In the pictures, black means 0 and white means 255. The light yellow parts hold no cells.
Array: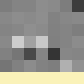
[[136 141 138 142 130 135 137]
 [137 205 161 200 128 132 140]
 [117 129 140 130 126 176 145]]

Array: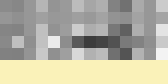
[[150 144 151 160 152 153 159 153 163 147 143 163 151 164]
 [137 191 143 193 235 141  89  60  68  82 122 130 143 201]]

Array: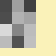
[[ 77 178 165]
 [187  82 191]]

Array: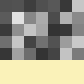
[[ 91 225 135 171  76 177 138]
 [111 198  68 113  82 156 201]]

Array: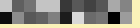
[[ 13 140  88  98 128  28 216 107 116   2 156]]

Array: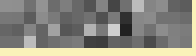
[[120 119  92 140 122  97 104 113  81 122  48 136 139 114 114 108]
 [112 112 188 100 112 118 123  64  61 100  95 110  75 107 129 121]]

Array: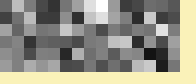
[[ 65 113 187  60  59 142  48 195 223 164 126  44 202  61  76]
 [119 132  52 101  95  92  74 122 127 191 199  44 146  75 160]
 [155 128 172 149 167  73  76 119  80 111  86 185 201  28 118]]
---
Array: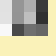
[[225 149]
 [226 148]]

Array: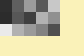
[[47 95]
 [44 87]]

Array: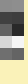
[[140 142]
 [ 65  62]]

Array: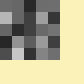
[[107 103]
 [182 102]]

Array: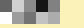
[[100 208]
 [254 157]]

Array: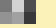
[[120 211]
 [147 161]]

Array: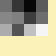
[[111  54]
 [135 128]]

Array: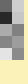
[[104 206]
 [ 40 198]]
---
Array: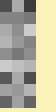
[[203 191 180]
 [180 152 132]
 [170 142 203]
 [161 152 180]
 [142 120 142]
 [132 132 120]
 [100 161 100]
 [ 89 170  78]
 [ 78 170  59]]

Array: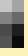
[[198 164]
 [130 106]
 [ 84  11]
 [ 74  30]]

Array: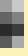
[[159 201]
 [100 129]
 [ 90 169]
 [ 42  60]]

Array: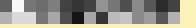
[[177 218 218 118 167  78  21 167  54 187 196 138 156  87 177]
 [ 97 249 118 109 127  66  54  66 147 118  78 138  87  43  66]]

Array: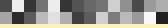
[[165  44  92 186 225 174  63  92 207 124 186 154 248  32]
 [ 74 237  53 115 237  53  83 104 115 207 144  74 154 174]]

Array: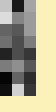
[[220 133 155]
 [197  24 164]
 [124 143  88]
 [112  77 124]
 [100  88 155]
 [ 34  77  55]
 [ 15 208  55]
 [  5 100  44]]

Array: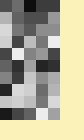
[[216 119  89 141 141]
 [207  69 189 119 237]
 [198 207 189 119 216]
 [180  98  78  78 152]
 [131  60 198 141 171]
 [ 98  48 161  36  48]
 [ 78 108  14  60  60]
 [ 69 237 131 152  69]
 [ 36 216 207 108 180]
 [ 25  69  98 237 161]]

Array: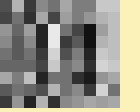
[[167 125 190  36 114 114  48  27 149 167]
 [149 102 158  36 233 114  69  17 158 190]
 [137  90 137  36 233  58  90  17 179 190]
 [114  90 114  58 211  80 125  36 200 190]
 [102 102 102  69 200 114 137  48 211 200]
 [ 90 114 102  80 179 114 137  58 211 114]
 [ 80 179  58 137 114 167 125 125 200 200]
 [ 69 114  48 167  69 158 125 149 179 190]
 [ 58 149  36 179  48 137 149 167 158 167]]
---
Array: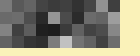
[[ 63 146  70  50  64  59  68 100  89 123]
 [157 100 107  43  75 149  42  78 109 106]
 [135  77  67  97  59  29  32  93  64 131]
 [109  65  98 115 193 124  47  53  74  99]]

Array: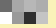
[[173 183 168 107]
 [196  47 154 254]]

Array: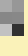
[[151 170]
 [136 135]
 [ 49 194]]

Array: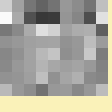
[[191 116 140 152 115  99 118 161 207]
 [224  78 134 149  59  56  81 170 251]
 [ 95 175 172 161 209 223 171 137 120]
 [155 189 152 146 164 163 160 152 146]
 [124 200 151 143 196 184 162 145 135]
 [130 153 164 159 167 180 162 152 137]
 [133 138 176 165 145 191 159 149 146]
 [188 151 136 154 152 114 141 152 185]]

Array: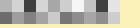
[[228  64 195 246 206 167 213  63 211 181]
 [205 142 166 141 118 203 164 130 158 108]]

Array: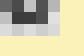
[[182  82 194  75 101]
 [224  80  61  60 192]
 [217 206 220 204 219]]

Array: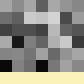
[[135 148 168  95 166 140 165]
 [155  74 211 195 202  96 111]
 [ 85  99 184  66  79  80  65]
 [ 58 201 176 100 127  24 170]
 [166 147 105 161 116 136 132]
 [136 162 120  10 110 130   9]]

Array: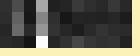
[[ 40  56  41  47  58  37  32 167  27  76  48]
 [ 28  39  34  36  37  23  47 133  24  98  45]
 [ 43  45  52  42  29  39  51 150  42 106  38]
 [ 34  52  49  55  71  50  38 252  21  39  43]]
